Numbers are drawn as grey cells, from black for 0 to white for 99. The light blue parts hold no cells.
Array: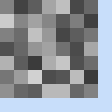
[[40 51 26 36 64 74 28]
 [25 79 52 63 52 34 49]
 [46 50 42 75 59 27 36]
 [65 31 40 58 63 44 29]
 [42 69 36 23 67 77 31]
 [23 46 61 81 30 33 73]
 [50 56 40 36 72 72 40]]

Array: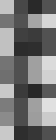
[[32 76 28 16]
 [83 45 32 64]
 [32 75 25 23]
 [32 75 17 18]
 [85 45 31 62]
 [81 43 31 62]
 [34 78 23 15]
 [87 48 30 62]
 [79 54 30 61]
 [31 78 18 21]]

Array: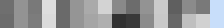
[[47 43 57 47 86 41 58 66 82 53 42 57 79 37 54]
 [81 42 57 48 85 41 58 64 68 19 22 54 78 40 74]]

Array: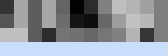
[[49 20 65 36 65 39  1 17 50 74 70 62]
 [49 33 65 36 65 42  8  5 40 61 75 71]
 [49 74 74 36 17 45 44 40 46 50 70 21]]

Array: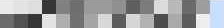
[[61 91 88 86 21 50 43 60 60 56 37 48 85 72 41]
 [92 42 32 21 88 68 44 64 84 36 83 69 30 66 36]]

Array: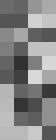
[[66 41 39 58]
 [76 33 33 81]
 [33 53 65 37]
 [75 49 36 75]
 [83 39 19 49]
 [65 34 25 84]
 [22 71 39 45]
 [56 72 20 29]
 [56 74 40 36]
 [33 72 72 78]]

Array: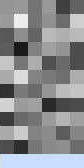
[[38 58 59 45 59 25]
 [80 60 92 45 56 42]
 [72 34 55 39 72 68]
 [30 36 10 50 62 57]
 [30 77 46 67 31 41]
 [67 66 85 51 47 43]
 [76 19 47 41 58 73]
 [29 81 60 62 16 27]
 [62 23 41 45 60 70]
 [52 66 79 51 54 36]
 [42 30 18 46 53 55]]

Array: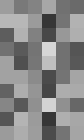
[[41 61 47 51 65 44]
 [69 71 71 60 21 45]
 [68 36 69 50 28 59]
 [33 44 35 45 83 44]
 [34 63 31 46 74 44]
 [64 63 63 54 29 45]
 [66 38 67 58 27 67]
 [40 52 34 56 82 56]
 [65 33 70 60 21 68]
 [64 60 67 61 29 45]]

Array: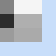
[[95 51 95]
 [68 17 68]
 [66 60 66]]
